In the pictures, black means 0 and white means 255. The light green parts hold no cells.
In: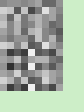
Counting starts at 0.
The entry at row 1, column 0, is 209
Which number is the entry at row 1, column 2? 89
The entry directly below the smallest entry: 147
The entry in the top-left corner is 135
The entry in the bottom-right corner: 163
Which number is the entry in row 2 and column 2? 195
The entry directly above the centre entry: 105
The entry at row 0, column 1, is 147
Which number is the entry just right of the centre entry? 105
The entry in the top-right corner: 147
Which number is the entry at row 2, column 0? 179
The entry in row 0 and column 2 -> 147
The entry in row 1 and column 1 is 195
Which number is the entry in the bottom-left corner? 163
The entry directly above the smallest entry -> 147
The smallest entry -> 49
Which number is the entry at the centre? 89
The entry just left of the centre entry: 195
